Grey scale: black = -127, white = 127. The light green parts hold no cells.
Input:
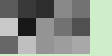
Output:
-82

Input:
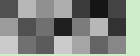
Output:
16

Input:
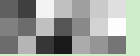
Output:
115

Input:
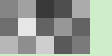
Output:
-70

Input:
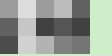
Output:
28

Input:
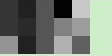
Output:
-42

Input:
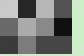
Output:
55

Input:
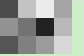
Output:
108
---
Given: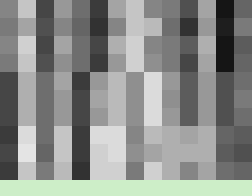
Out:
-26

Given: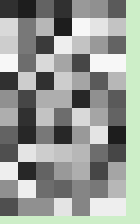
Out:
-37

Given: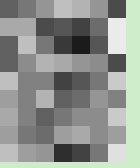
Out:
-52

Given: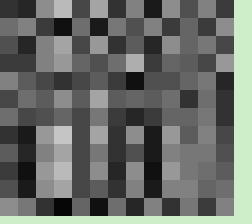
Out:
-68

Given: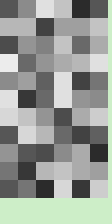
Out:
-41

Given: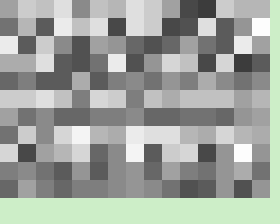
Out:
54

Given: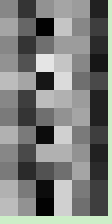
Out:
-94
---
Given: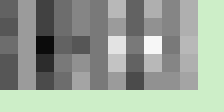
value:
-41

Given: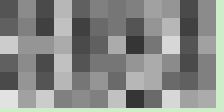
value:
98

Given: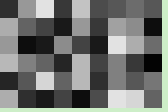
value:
45

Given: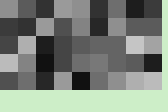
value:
-47

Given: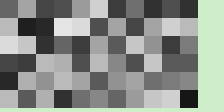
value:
58

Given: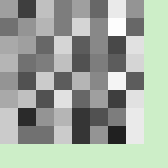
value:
75
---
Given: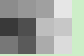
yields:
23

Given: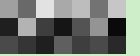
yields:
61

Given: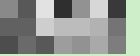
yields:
18

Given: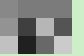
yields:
-4

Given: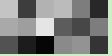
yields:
59

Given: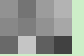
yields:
-11

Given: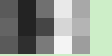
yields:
-15

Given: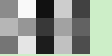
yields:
-110

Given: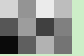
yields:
20
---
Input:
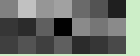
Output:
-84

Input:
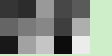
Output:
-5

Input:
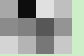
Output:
1

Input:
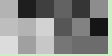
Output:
51

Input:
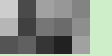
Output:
-63

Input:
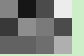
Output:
14

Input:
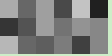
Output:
-44
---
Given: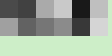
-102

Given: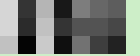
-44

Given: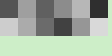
55

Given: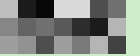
-100

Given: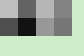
54

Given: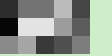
28

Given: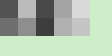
36
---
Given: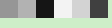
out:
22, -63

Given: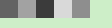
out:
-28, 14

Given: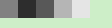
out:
1, 101

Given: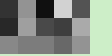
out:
-76, 19

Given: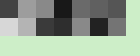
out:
-60, -11

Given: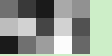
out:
-15, -24
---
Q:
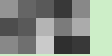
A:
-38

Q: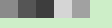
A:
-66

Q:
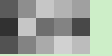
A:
70

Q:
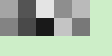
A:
100

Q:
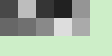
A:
-74

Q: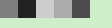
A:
77
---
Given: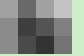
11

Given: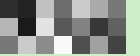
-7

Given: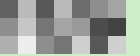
48

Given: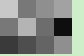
-69

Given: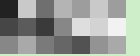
7

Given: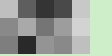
-1
